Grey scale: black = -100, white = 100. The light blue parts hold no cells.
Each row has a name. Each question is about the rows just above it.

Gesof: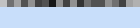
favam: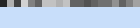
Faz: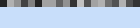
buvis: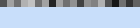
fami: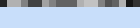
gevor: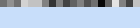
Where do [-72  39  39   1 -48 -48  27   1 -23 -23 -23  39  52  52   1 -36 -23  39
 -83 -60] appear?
fami
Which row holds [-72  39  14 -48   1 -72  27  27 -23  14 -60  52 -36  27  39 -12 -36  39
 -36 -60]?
Faz
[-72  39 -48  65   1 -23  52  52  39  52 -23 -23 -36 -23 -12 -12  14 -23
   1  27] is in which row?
favam
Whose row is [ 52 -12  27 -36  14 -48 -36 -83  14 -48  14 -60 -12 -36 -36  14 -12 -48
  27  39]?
Gesof

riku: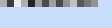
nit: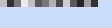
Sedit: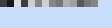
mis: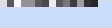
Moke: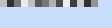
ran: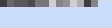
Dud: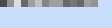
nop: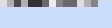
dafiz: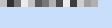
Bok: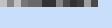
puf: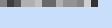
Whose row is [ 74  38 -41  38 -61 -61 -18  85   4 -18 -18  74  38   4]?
nop
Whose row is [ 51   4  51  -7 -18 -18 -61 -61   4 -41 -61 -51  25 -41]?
Bok
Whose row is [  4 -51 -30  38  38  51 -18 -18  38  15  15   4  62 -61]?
puf

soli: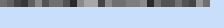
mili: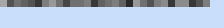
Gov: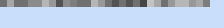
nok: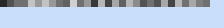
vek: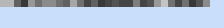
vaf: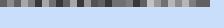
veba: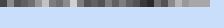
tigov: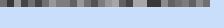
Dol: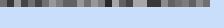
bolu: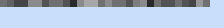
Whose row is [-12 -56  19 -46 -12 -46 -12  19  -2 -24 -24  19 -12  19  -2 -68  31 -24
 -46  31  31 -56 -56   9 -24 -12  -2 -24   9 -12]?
Dol
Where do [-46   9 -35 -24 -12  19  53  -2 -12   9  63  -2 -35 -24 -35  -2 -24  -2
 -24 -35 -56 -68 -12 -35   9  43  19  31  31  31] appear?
veba
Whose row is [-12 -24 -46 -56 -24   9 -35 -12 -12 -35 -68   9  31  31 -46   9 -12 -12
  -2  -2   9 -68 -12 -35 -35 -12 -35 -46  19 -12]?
soli
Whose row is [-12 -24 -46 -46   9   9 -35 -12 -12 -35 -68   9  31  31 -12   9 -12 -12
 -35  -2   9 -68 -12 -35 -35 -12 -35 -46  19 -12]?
bolu
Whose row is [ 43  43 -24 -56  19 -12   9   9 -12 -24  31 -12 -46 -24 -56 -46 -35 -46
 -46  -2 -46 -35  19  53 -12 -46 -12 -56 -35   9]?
vek

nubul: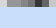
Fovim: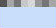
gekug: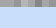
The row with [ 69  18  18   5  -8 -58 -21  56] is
nubul
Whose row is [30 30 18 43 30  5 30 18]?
gekug

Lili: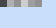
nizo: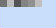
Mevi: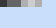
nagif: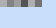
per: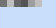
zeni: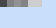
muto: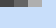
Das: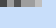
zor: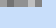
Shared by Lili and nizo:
[14]
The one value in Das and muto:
[-45]
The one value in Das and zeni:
[-45]
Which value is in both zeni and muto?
[-45]
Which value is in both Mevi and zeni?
[61]

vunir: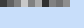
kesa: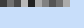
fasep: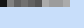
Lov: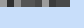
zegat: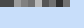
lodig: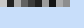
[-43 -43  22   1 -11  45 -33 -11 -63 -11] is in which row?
zegat
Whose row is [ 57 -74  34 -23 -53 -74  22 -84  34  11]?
lodig
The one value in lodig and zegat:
[22]

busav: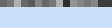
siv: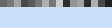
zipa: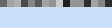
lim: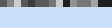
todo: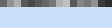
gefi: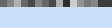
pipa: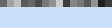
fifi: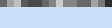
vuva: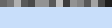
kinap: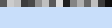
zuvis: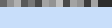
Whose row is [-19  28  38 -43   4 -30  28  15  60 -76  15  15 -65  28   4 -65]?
zipa
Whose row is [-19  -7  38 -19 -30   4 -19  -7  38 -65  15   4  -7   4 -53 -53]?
busav
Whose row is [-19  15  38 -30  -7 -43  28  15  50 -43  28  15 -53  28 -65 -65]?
zuvis
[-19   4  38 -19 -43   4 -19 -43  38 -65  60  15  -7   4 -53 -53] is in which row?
gefi

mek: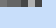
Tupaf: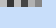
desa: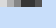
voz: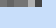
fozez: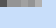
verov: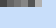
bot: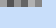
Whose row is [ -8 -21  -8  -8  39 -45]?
voz
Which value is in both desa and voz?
[39]
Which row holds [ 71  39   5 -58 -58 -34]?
desa
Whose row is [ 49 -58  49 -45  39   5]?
Tupaf
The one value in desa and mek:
[39]
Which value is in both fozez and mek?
[39]

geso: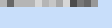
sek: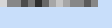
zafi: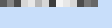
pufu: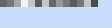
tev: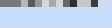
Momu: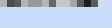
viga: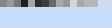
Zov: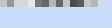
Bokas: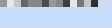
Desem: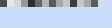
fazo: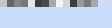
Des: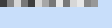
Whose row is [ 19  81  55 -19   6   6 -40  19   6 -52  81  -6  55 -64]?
Bokas
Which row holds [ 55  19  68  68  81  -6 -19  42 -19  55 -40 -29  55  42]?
Zov
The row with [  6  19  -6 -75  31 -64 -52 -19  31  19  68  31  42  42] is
viga
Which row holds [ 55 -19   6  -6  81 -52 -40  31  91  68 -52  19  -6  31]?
fazo
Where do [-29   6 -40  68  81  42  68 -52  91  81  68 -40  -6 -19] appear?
zafi

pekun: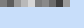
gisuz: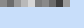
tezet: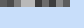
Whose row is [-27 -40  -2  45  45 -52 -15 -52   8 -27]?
tezet
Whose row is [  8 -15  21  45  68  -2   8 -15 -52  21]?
gisuz

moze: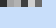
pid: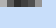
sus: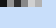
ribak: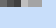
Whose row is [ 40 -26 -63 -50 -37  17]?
pid
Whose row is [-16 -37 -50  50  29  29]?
ribak
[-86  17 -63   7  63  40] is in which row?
sus
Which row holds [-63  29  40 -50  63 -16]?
moze

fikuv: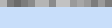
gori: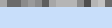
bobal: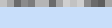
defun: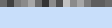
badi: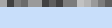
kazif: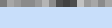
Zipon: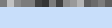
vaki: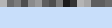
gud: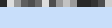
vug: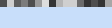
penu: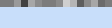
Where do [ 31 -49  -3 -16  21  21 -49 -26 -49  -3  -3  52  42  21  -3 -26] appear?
badi
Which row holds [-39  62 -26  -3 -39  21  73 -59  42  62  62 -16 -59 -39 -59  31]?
vug
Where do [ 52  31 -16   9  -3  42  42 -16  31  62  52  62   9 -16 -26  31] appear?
bobal
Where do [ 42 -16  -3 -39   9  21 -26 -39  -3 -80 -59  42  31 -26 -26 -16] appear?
vaki

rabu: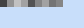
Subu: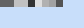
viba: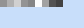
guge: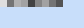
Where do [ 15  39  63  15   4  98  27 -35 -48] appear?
viba
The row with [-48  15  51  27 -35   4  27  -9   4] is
rabu
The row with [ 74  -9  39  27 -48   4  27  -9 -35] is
guge
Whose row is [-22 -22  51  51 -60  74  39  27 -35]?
Subu

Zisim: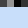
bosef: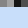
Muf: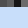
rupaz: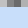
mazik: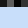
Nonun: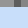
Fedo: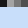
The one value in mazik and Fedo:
[-83]
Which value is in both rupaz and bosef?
[4]
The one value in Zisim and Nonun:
[17]
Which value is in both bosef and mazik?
[-83]
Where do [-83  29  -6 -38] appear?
Fedo
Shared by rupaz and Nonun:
[4]

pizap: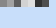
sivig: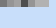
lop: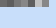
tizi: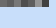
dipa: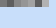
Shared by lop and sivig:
[-6]
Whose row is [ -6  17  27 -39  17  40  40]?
sivig

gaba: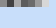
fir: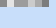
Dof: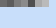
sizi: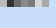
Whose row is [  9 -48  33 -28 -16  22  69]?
gaba

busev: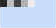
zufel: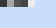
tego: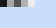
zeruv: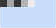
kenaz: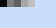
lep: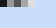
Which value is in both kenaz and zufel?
[30]
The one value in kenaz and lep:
[30]

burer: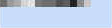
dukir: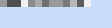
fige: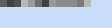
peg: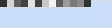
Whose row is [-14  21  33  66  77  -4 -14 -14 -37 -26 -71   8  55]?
burer
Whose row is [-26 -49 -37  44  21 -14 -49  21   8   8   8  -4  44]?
fige
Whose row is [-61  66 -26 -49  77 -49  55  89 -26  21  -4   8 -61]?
peg

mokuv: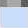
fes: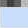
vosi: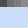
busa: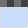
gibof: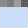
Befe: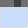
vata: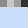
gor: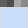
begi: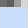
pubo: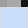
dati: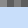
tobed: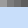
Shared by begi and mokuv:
[-26]
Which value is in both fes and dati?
[-26]
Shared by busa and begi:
[-13]
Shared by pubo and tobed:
[22]
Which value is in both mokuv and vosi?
[9]
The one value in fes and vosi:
[-13]

